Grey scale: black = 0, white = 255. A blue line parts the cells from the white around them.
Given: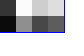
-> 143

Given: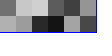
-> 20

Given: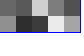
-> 60

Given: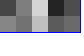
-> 191

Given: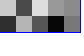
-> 86

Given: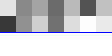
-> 221

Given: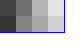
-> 132

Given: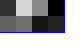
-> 113
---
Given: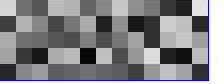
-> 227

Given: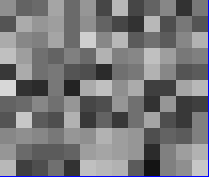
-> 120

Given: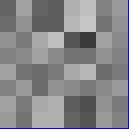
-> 154

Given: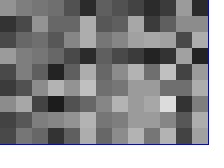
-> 43

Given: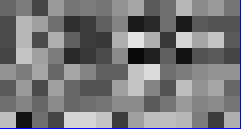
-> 117

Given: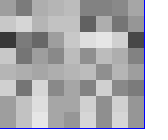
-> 166

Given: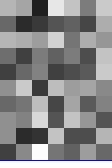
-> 202

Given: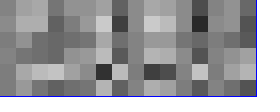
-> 104
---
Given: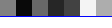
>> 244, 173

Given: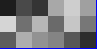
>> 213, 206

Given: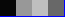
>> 191, 152

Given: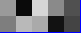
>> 214, 185

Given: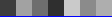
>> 202, 174

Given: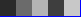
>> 200, 180
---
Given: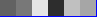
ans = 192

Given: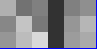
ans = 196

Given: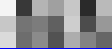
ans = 218

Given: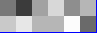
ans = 231

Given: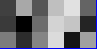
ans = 219

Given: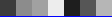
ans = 182

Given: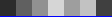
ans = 194

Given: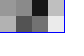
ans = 191

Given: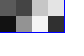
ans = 228
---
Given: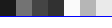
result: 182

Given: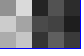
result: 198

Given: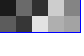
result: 175

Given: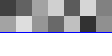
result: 208

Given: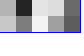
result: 221

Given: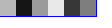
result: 155

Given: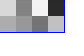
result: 193

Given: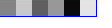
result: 152
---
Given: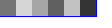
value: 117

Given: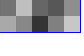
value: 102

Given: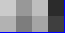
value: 125

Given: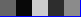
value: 101

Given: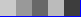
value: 153

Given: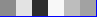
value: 162

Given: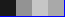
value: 169
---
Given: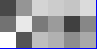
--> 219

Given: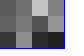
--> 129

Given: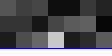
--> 36

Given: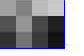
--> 201

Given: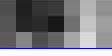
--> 145

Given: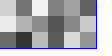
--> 99

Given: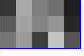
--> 30
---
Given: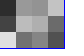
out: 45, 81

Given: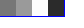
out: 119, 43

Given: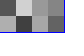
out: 85, 99

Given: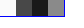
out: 250, 138

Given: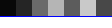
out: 8, 72

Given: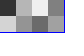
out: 51, 161
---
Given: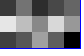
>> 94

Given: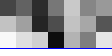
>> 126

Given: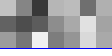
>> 217

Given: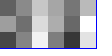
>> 55

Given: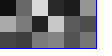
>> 83

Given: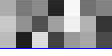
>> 166

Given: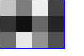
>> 146

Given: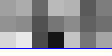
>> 118

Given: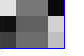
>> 108
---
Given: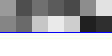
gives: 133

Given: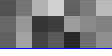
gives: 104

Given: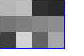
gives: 119

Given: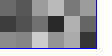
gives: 60

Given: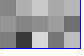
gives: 149

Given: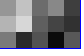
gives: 180

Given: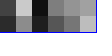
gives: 43

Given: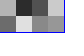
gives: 108

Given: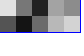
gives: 84
